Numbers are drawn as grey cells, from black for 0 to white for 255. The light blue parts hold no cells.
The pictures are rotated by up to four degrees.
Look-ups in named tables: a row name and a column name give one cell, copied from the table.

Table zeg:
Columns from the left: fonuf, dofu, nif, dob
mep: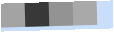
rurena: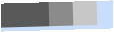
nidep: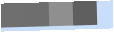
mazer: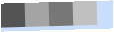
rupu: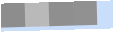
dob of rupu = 145
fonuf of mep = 163
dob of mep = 169
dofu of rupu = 185
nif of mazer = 119
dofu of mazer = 164
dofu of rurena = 89
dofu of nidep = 110
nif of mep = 147

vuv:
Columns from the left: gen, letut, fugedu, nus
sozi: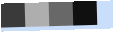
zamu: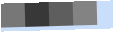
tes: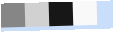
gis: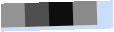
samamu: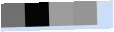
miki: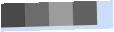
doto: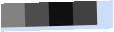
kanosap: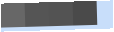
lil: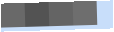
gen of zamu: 119
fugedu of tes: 23
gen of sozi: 58
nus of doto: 65
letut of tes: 209
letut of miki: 108
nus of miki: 97
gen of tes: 134
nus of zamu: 131
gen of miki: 73
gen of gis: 147

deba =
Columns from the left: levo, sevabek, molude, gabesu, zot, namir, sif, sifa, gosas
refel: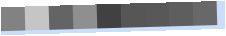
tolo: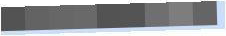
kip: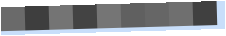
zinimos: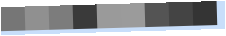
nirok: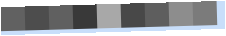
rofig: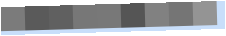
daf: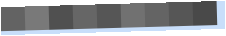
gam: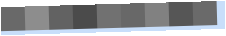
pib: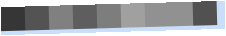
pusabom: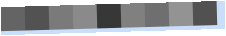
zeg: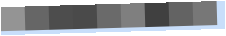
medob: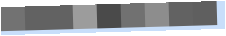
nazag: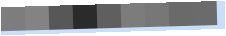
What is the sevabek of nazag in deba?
131
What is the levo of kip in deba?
106
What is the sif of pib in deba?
145
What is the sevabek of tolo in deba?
99
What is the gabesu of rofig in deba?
119
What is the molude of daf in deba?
80
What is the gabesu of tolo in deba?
105
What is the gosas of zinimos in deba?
52
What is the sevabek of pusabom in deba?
82
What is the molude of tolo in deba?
103
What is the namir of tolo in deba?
84
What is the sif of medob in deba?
141

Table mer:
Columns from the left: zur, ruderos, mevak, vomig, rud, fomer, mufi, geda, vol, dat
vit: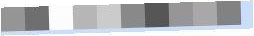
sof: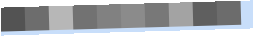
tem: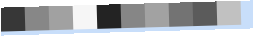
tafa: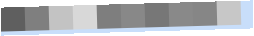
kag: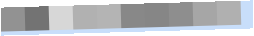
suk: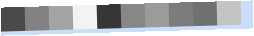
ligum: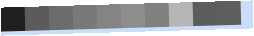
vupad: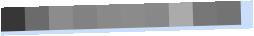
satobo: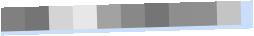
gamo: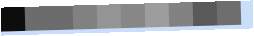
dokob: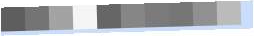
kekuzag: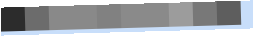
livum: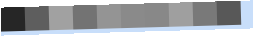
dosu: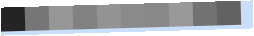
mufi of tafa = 119
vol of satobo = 143
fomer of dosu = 138
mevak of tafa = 195
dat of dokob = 187
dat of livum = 88
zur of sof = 83
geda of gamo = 130
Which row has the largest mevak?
vit

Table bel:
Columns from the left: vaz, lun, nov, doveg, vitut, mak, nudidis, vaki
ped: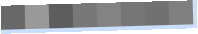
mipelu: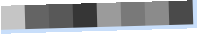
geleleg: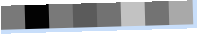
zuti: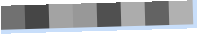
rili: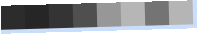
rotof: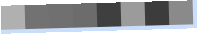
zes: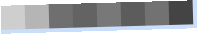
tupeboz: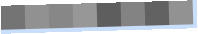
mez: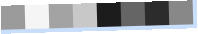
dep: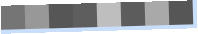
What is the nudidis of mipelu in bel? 139
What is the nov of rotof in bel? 112
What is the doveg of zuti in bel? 152
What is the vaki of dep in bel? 86
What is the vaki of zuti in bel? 177
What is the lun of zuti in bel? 70
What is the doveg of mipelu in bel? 54

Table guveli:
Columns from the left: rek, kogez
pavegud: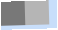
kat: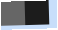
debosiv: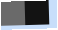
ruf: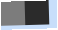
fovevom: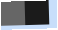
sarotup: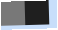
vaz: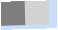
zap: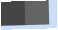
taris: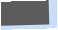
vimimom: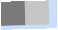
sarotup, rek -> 120
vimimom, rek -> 122
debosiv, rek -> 106
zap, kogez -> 100
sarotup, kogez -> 31
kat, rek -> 102
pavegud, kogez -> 181
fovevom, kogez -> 27
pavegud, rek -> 120
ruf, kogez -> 43
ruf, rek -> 124
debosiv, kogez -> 19

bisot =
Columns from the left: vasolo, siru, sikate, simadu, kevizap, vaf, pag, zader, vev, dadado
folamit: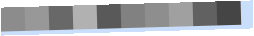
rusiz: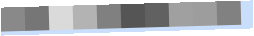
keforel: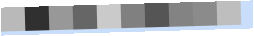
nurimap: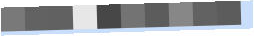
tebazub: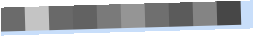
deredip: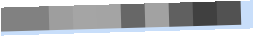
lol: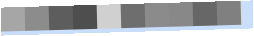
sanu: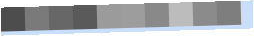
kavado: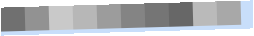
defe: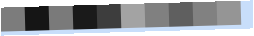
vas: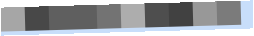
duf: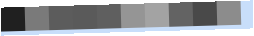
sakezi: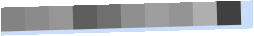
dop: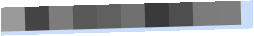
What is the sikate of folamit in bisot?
104
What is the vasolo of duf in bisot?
32
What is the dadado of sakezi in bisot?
64
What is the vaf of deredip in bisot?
103
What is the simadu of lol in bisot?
78
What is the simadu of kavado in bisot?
183
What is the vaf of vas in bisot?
173
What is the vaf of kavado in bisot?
132
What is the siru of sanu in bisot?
122
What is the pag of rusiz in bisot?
97
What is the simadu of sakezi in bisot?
94
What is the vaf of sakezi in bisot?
143
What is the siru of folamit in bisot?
152
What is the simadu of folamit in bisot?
177
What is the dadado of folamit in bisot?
69
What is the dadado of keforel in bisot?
190

